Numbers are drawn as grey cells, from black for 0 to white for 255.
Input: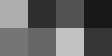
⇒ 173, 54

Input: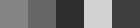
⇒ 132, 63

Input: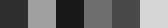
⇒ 47, 214

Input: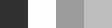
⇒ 49, 189

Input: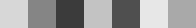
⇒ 215, 169

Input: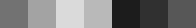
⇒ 114, 87

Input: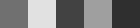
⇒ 112, 47
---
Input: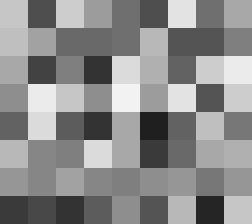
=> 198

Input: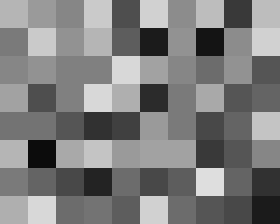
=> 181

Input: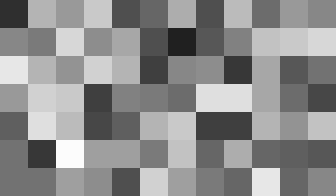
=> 47

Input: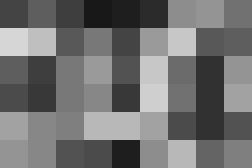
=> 68

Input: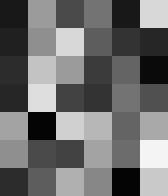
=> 24

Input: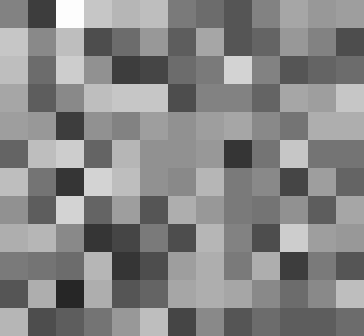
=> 130

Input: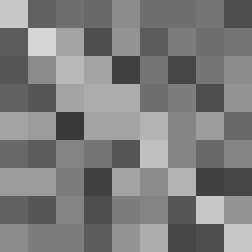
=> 199

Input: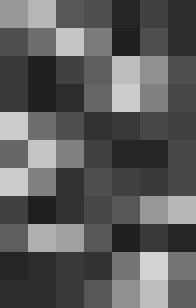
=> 152
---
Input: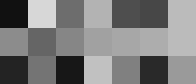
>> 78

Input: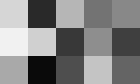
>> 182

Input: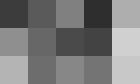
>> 128

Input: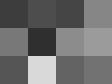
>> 77

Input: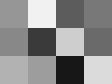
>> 241

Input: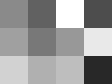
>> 97

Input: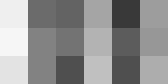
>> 165
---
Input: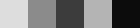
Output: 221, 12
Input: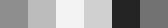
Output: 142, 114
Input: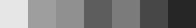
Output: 230, 38
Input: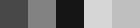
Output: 72, 191
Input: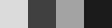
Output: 219, 27
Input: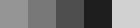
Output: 149, 209
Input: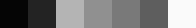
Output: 5, 250
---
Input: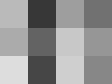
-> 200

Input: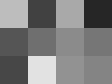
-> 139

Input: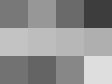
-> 183

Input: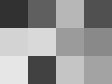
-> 155

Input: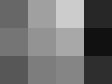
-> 168

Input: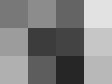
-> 67

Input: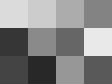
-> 102

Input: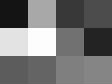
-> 113
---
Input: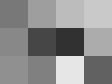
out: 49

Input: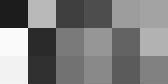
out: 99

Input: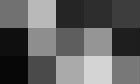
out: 149

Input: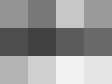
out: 91

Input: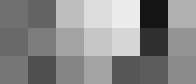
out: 47

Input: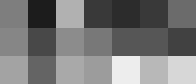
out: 86

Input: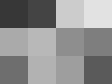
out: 142
